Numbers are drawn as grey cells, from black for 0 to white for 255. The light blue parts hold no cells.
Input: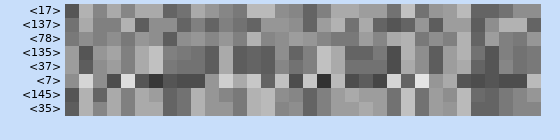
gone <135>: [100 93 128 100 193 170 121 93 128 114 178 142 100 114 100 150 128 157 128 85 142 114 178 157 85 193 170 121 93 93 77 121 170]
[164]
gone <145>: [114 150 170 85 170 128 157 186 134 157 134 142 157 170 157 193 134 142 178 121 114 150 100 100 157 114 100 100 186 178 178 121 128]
[107]
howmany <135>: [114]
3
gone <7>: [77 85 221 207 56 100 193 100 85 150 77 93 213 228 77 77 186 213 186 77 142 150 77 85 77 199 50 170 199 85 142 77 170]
[70]

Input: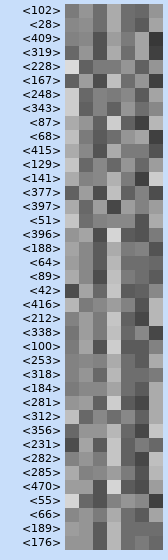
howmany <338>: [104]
1
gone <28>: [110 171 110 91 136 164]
[142]
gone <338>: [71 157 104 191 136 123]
[117]
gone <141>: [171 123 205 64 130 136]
[177]

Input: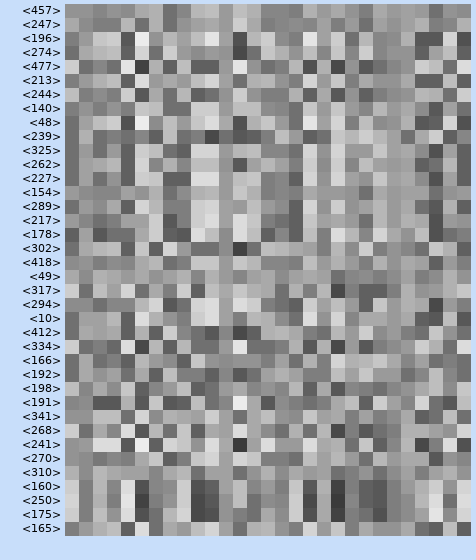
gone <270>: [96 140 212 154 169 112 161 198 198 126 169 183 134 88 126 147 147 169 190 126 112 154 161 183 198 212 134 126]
[120]
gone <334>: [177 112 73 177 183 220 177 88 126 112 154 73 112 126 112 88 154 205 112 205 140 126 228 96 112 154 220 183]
[104]

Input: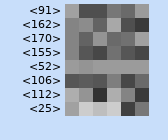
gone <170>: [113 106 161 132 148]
[99]
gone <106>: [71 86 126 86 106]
[92]
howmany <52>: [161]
0

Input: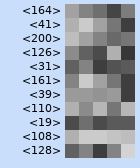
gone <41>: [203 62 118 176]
[162]
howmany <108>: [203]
2
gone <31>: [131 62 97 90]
[83]
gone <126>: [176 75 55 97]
[139]
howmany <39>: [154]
3
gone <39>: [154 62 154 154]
[147]
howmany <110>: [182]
2

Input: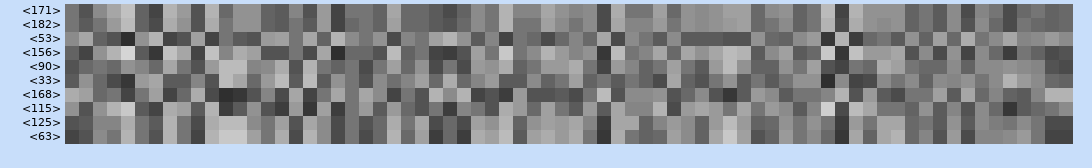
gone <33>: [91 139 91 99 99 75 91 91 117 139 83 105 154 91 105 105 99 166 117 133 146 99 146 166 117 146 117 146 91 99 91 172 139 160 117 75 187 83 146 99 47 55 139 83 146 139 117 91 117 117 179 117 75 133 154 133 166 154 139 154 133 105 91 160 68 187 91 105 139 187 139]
[111]
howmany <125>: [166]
7
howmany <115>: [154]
8
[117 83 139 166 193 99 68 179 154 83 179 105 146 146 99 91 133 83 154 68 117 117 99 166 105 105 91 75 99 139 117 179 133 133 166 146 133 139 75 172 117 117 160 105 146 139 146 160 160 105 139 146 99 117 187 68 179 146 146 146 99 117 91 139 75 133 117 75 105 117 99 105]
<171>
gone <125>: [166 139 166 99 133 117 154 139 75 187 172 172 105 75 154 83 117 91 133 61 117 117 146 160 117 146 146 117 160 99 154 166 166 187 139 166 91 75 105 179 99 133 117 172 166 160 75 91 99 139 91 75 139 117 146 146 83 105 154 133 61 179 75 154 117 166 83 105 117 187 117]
[125]

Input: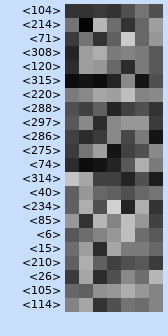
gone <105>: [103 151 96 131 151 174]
[144]
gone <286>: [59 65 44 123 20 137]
[72]
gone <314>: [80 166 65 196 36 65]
[28]
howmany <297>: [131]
0
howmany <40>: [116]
1
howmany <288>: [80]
2
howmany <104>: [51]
3

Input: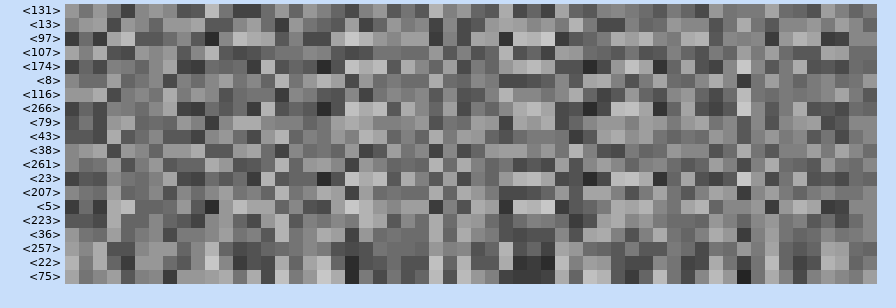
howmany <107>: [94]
0
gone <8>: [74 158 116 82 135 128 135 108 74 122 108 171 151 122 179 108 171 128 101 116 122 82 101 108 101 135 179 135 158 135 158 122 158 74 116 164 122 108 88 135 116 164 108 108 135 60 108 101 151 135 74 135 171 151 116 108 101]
[94]
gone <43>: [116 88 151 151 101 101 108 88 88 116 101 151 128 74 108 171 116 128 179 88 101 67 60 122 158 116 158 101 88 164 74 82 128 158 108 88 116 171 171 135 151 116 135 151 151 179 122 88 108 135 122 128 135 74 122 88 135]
[143]

